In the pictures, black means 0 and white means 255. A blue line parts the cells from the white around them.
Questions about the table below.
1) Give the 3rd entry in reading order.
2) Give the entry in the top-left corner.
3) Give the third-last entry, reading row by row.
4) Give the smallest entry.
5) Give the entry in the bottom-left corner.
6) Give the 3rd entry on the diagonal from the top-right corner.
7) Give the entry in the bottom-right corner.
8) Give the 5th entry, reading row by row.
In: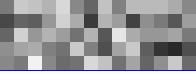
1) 194
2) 122
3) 143
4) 40
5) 136
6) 151
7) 107
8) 216

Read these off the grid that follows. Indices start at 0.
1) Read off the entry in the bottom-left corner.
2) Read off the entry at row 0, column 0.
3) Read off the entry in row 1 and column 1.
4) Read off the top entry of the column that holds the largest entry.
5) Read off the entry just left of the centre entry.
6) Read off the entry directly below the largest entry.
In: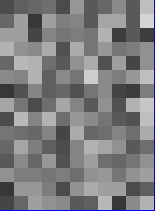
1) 69
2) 75
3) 159
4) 191
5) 165
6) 61

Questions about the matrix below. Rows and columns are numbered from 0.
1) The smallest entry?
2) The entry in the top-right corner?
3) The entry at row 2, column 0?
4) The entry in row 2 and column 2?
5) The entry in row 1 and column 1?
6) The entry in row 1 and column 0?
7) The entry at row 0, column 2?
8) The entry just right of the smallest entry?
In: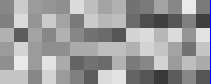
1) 57
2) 122
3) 177
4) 163
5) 219
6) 128
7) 155
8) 92
